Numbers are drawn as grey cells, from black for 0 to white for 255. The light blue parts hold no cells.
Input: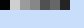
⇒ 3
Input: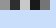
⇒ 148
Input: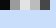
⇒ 9
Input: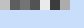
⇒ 193
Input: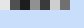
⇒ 230
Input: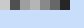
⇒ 202
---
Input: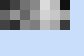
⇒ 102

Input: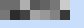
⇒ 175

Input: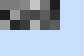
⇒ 81

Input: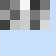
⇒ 204

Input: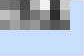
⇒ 85

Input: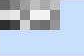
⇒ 138

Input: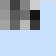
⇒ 111

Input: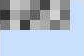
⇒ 131

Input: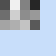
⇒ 141

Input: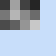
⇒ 138
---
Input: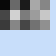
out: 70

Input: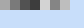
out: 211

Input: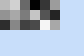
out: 74

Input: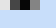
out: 70

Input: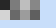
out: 105

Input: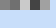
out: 202

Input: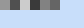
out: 58
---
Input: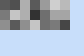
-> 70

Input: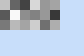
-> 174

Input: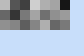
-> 121

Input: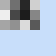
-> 89

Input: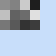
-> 60

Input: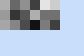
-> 63

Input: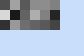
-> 68
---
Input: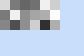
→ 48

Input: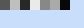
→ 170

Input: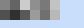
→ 112

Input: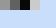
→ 8

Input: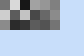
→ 83

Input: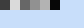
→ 179

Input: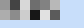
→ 225
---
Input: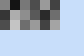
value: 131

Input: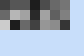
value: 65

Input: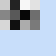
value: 204

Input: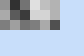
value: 148

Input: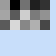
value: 156

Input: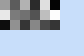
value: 157

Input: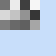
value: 115

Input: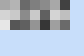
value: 168

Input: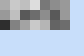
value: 172
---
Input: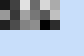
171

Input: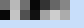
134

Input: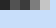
197

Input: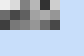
206

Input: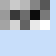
87

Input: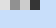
53

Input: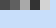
211
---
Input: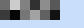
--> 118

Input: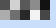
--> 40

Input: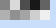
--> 164

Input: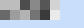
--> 179

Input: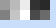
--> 255

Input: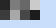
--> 71

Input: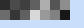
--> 96
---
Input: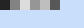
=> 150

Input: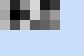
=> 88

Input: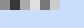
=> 223

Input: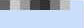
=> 50

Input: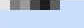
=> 72

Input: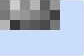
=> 85

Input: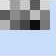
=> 68
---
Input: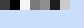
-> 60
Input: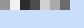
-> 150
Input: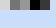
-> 214
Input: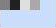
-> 128
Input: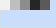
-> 241
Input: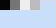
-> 5
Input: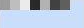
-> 156
